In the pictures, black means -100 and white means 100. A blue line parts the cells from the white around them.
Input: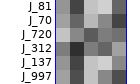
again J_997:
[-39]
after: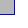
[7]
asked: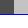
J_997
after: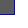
[-2]
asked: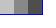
J_997

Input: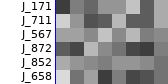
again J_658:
[-10]
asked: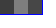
J_658
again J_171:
[17]
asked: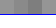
J_852
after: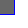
[17]

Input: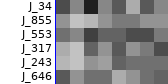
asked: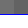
J_646
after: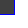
[-22]
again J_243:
[-12]
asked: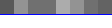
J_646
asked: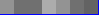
J_646
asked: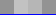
J_855
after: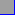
[-22]

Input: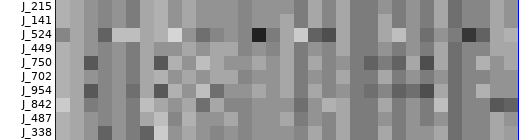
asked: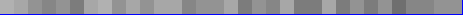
J_702
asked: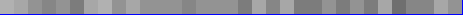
J_215
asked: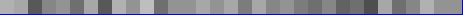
J_954
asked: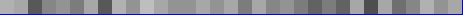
J_750
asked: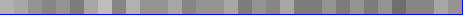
J_487

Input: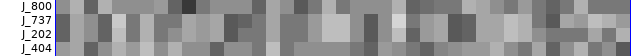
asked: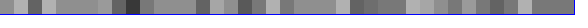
J_800
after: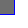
[-6]
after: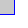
[-6]
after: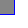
[12]

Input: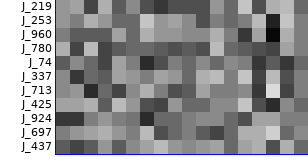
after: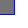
[-66]
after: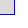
[-47]

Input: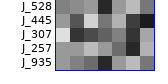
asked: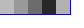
J_257
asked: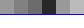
J_935
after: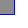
[20]

